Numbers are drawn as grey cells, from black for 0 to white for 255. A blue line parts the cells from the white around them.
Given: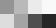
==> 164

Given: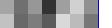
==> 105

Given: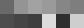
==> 69

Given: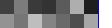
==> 118

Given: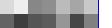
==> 62

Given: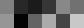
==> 4
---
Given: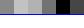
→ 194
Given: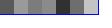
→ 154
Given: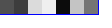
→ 61
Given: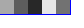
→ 93
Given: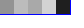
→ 188
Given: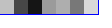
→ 71
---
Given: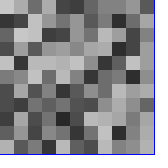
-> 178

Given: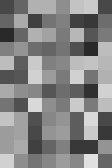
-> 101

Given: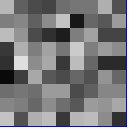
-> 48

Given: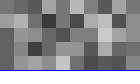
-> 134

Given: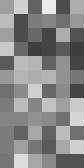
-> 82

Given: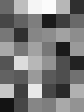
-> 147

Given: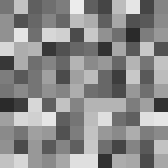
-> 167

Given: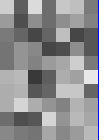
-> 185

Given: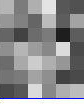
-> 188
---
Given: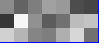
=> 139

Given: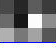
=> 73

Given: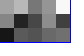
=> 163

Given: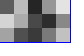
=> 93

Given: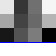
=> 231

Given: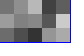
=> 116
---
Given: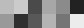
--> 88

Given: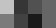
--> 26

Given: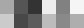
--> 92

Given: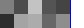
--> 172

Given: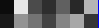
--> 116

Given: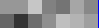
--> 109

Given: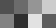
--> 226

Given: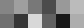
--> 216

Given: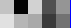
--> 169

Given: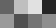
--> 116
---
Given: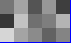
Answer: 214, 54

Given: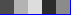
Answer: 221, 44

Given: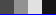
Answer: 225, 22

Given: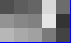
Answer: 229, 52

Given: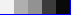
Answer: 242, 9

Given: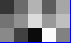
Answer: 250, 11

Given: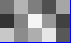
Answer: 245, 51
